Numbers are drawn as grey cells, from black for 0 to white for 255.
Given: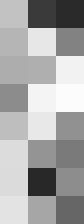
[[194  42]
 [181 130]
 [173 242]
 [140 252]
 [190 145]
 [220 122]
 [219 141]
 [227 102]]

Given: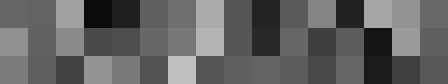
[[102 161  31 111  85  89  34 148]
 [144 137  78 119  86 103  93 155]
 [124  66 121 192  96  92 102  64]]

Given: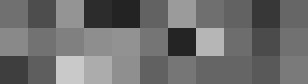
[[112 148  35 155  98 102]
 [137 128 146  36 109 113]
 [ 62 201 143 118 101 122]]

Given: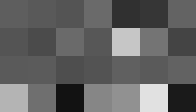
[[ 94  84  48  99]
 [ 84 106 198  68]
 [ 90  78  96  98]
 [180  18 145  26]]

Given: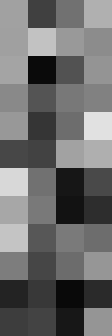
[[161 113]
 [160 153]
 [164  82]
 [137 120]
 [152 109]
 [ 71 162]
 [216  22]
 [167  18]
 [196 122]
 [125 108]
 [ 35   9]
 [ 61  23]]

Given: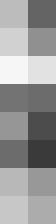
[[188]
 [209]
 [246]
 [115]
 [150]
 [108]
 [184]
 [199]]

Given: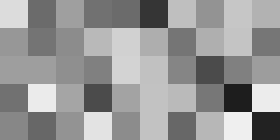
[[220 159 107 191 198]
 [151 140 209 117 196]
 [158 143 211 133 128]
 [113 165 163 186  29]
 [135 147 140 103 239]]

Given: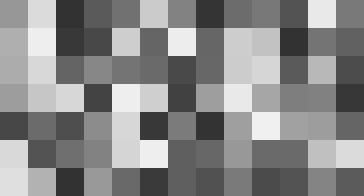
[[151  50 113 130 108  83 121]
 [175  56 206 237 205  50  97]
 [172 100 116  73 204  90  76]
 [157 215 238  65 233 126  55]
 [ 71  78 215 123 159 161 101]
 [217 111 213  95 152 106 219]
 [223  50 105  95 122  83  91]]

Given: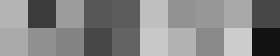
[[180 156  92 146 169]
 [170 132  99 179 205]]
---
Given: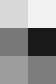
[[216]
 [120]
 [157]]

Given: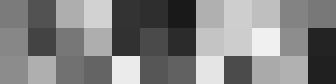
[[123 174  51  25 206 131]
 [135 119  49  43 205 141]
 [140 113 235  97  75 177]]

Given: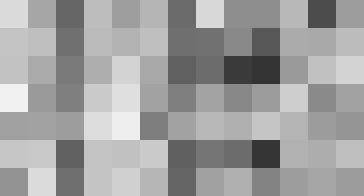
[[218 102 158 107 142 184 157]
 [195 112 179 111 137 170 188]
 [194 122 210  96  58 154 211]
 [240 127 222 127 136 206 162]
 [160 157 238 162 175 180 149]
 [198  97 193  95 108 177 191]
 [147 110 208 101 175 157 156]]

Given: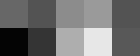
[[103 140  83]
 [  4 174  88]]

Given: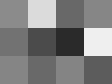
[[139 104]
 [114  42]
 [133 132]]

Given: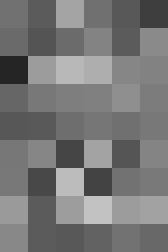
[[113 164  88]
 [106 107  91]
 [ 37 184 134]
 [102 126 143]
 [ 87 110 112]
 [119  69  85]
 [120 188 114]
 [154 157 156]
 [136  88 114]]

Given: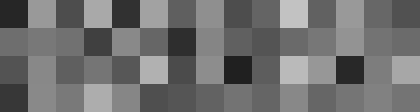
[[ 38  77  49  95  77 194 153  81]
 [110 113 137  46  96 106 147 107]
 [ 83  95  87  75  32 186  40 167]
 [ 55 121 134  85 115 136 117 116]]
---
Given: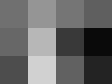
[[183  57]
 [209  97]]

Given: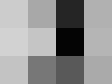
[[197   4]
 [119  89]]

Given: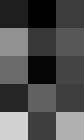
[[56 87]
 [ 5 68]]

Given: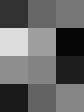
[[158   6]
 [131  29]]

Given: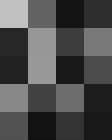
[[150  60]
 [152  24]]

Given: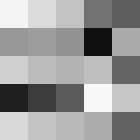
[[157 146]
 [188 179]]

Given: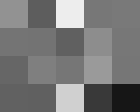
[[115  96]
 [127 118]]

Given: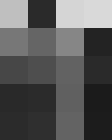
[[101 134]
 [ 78  98]]
